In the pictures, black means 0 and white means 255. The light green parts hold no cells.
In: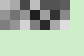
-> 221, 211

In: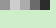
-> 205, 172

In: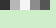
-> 245, 183

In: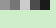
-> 204, 149

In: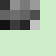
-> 195, 154

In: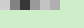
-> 207, 195

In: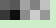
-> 204, 192

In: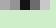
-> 200, 170
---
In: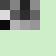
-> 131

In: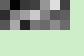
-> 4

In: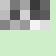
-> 120

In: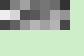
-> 129

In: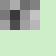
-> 172

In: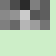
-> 75

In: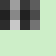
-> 158

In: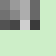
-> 154

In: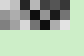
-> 192
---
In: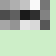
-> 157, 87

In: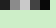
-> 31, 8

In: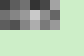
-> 60, 153

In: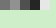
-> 115, 231

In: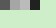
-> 88, 33

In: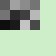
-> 92, 72

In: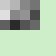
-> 202, 104
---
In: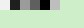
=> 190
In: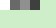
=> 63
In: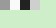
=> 207
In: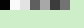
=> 115
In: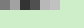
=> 193
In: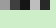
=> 40
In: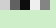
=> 132
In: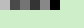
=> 0
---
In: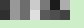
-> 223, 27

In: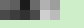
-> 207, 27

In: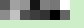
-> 255, 0

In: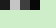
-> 197, 7

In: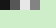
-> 231, 21

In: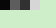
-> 214, 7
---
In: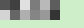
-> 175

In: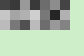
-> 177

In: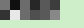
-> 108

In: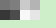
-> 248

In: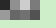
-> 113

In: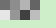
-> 64

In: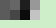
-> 11

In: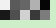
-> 209

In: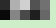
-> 73
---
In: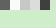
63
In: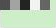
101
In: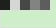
93
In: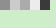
58
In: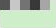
166
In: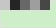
71
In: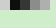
175
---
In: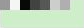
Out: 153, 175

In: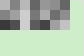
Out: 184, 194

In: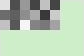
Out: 225, 162

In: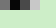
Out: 116, 200

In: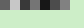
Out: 97, 129

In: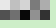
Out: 232, 50

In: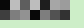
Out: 8, 50

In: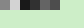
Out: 134, 77

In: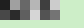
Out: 31, 116

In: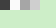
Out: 63, 207
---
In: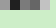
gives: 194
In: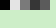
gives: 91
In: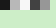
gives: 151
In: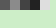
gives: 222
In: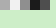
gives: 78
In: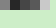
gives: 201
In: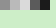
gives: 27
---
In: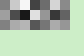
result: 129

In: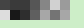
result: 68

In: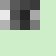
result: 150

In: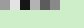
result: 156

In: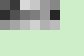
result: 92

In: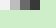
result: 242

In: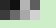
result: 38

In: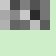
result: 200
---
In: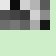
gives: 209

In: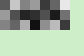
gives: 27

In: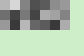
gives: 162

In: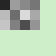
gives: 218

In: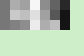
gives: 87

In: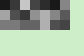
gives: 134

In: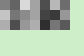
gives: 58

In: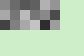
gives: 137

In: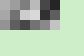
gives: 49

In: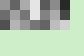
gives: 171
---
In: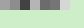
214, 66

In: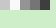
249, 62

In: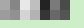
232, 35

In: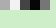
242, 6

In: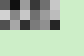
210, 16

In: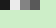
235, 26

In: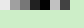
234, 2
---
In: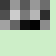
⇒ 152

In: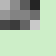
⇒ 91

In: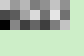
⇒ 195

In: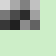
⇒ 129

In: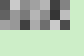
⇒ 64

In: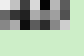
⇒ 183

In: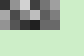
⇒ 117

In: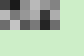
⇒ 151

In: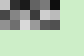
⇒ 122
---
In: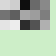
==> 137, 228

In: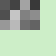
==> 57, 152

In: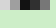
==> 119, 214

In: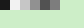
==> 125, 25

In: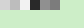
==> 124, 212

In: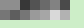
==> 74, 118

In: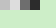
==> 44, 193
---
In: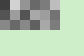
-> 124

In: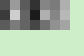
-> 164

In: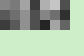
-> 100

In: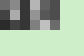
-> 107

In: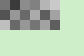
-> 94

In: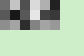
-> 152

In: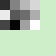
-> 253

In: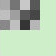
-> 182

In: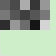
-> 212
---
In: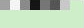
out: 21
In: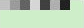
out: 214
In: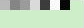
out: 218
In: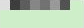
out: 134
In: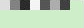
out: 244
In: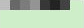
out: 148
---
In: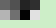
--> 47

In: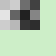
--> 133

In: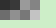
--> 132

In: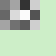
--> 83

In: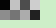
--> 206

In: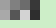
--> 56
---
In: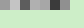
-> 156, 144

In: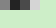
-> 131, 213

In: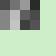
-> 74, 83

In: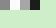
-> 136, 28

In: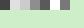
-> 67, 120

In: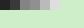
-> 36, 222
